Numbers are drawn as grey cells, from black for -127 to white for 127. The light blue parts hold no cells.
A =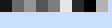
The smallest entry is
-127
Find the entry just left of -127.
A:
-87
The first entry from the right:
51

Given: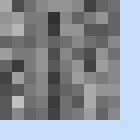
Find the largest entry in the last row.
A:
30
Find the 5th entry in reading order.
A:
19
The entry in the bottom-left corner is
-39
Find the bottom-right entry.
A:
8
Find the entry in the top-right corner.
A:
-16
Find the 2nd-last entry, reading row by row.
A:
-27
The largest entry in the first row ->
42
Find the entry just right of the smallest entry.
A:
8
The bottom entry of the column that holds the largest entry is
8
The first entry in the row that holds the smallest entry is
19
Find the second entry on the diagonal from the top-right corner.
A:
19
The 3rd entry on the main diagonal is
-16
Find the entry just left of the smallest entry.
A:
-4
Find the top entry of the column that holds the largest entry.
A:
-50
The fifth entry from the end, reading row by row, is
-16
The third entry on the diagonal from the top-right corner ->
-39
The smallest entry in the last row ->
-60
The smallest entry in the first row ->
-60
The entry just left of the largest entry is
-39
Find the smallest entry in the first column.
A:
-60
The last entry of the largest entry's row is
-4
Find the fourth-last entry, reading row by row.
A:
-4
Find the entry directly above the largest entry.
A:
-39
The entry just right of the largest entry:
-16

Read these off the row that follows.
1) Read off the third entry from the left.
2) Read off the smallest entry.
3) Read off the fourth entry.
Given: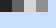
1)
84
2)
-90
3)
16

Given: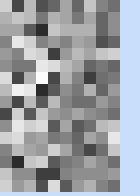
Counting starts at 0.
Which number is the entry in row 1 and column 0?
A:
49
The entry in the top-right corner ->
-16
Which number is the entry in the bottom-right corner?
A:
-16
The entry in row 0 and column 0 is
80
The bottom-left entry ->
80
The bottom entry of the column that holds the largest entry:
-47
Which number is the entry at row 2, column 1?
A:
37
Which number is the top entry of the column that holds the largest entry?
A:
-47
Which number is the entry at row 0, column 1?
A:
-56
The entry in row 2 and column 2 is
-37
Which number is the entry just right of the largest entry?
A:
-56
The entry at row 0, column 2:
58
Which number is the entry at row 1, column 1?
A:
69

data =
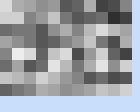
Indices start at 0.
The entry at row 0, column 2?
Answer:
36
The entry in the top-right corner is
4
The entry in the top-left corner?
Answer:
90
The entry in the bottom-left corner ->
-28
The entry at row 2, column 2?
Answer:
-8
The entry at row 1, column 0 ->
80
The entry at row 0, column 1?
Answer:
45
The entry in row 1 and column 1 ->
80
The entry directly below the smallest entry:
57
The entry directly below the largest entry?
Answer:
36
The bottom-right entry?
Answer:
80
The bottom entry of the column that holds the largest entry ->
-8
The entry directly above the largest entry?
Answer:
15
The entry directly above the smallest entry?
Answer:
-51
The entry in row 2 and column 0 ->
-18
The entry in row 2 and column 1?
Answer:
-8
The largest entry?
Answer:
109
